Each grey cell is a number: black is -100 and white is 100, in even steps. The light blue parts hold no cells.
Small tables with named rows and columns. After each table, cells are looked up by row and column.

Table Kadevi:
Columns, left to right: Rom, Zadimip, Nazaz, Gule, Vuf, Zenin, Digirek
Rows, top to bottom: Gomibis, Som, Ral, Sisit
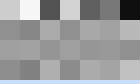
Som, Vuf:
32
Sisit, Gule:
10
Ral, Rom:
25
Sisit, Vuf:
34
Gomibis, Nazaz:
-35
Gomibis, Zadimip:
94
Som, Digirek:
45
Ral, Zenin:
20
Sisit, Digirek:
51
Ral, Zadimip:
27
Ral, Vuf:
18
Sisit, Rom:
11
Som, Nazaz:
34
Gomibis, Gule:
65
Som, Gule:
13
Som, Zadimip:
6
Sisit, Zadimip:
2
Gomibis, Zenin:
-6
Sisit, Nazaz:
37
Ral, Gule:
25

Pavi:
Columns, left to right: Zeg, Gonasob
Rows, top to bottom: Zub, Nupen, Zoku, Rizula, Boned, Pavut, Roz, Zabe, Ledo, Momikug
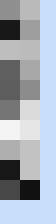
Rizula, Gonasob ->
32
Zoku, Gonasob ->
47
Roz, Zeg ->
91
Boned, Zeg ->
-27
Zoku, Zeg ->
49
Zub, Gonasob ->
46
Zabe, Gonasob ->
52
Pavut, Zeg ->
-8
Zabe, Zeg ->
37
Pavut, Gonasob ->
72
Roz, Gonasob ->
80
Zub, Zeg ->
12
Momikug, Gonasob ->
-87

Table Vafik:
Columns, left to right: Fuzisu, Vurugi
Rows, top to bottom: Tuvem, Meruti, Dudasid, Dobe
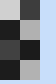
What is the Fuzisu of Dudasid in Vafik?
-49
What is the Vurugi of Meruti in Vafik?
39
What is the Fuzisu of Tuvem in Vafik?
63
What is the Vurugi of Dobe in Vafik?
40
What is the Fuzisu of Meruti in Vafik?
-77
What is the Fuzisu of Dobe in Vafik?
-78
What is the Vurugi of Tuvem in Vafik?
-52
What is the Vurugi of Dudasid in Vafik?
-79

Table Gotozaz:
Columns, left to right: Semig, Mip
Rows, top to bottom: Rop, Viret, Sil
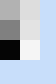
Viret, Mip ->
78
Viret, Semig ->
0
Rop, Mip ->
73
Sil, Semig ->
-96
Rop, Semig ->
40
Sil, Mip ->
92

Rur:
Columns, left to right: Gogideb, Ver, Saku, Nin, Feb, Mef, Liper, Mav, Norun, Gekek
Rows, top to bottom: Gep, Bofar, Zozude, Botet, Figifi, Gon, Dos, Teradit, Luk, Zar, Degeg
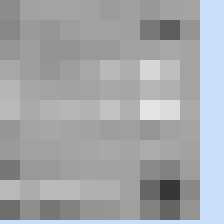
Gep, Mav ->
19
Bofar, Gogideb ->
6
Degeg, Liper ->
25
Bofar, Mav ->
-6
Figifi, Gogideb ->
42
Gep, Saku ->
28
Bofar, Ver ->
21
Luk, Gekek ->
23
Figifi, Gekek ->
28
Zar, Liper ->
26
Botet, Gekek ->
28

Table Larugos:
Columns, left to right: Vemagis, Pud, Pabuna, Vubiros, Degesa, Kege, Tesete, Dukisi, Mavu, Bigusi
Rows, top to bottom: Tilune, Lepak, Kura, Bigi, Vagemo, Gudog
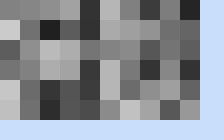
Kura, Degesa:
-8
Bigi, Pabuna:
36
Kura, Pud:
12
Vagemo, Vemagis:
55
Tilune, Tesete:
0
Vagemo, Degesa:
-53
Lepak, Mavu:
-13
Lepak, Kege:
33
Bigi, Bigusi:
-60
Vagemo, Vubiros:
-34
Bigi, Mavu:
6
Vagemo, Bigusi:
-22
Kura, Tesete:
8
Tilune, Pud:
5
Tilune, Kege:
43

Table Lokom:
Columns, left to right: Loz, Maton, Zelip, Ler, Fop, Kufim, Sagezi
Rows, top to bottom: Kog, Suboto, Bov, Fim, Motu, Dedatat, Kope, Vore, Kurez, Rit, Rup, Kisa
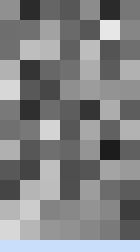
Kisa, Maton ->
43
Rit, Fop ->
23
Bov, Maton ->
49
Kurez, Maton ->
-47
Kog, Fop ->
10
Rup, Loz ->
43
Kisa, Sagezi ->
-34
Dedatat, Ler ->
-27
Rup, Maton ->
60
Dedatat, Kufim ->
36
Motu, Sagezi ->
14
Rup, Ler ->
7
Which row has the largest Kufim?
Suboto

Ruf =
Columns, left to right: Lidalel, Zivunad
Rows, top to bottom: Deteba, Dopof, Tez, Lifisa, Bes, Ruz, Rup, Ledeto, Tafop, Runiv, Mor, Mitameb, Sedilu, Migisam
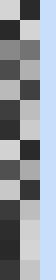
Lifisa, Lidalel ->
-40
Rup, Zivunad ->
59
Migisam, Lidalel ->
-57
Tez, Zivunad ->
-10
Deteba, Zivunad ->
-67
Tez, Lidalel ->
7
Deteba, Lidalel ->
66
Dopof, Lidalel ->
-68
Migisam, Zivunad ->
54
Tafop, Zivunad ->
34
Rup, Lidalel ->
-63
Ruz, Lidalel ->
-51
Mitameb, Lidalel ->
-65
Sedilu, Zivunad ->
66
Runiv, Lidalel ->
57
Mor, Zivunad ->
48
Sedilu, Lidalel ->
-68
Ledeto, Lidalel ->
65
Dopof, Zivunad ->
66
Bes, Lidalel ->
46

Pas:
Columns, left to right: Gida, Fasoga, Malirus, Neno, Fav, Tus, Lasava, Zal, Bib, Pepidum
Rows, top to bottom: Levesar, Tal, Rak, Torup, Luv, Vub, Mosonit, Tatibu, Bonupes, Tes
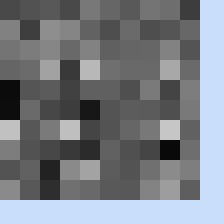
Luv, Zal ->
-4
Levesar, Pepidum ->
-52
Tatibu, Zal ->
-46
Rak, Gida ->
-9
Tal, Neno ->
4
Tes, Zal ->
3
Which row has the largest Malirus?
Torup

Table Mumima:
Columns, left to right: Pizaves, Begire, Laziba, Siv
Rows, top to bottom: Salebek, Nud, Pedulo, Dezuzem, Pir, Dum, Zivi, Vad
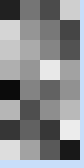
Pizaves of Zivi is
-58
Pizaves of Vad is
73
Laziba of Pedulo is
4
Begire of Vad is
27
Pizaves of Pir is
-91
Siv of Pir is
14
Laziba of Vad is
-30
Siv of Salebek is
62
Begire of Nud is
17
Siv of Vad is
-81
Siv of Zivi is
85
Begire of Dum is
-39
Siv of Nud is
-46
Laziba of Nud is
-6
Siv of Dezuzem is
27
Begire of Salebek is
-8
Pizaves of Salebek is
-74
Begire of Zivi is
-24
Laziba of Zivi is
-57

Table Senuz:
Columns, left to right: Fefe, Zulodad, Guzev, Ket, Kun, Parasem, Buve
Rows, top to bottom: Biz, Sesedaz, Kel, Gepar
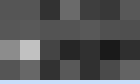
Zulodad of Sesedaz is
-30
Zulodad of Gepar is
-19
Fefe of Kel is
10
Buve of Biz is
-31
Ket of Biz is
-17
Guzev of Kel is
-47
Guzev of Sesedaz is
-35
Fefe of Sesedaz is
-32

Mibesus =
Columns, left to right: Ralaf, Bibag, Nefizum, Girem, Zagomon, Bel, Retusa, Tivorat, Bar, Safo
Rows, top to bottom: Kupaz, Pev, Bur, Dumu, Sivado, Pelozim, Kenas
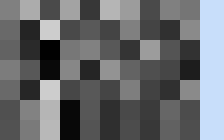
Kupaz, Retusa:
22
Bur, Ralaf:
-23
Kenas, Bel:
-63
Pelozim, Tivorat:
-54
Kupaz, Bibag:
35
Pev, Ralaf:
-18
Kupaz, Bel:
42
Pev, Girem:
-43

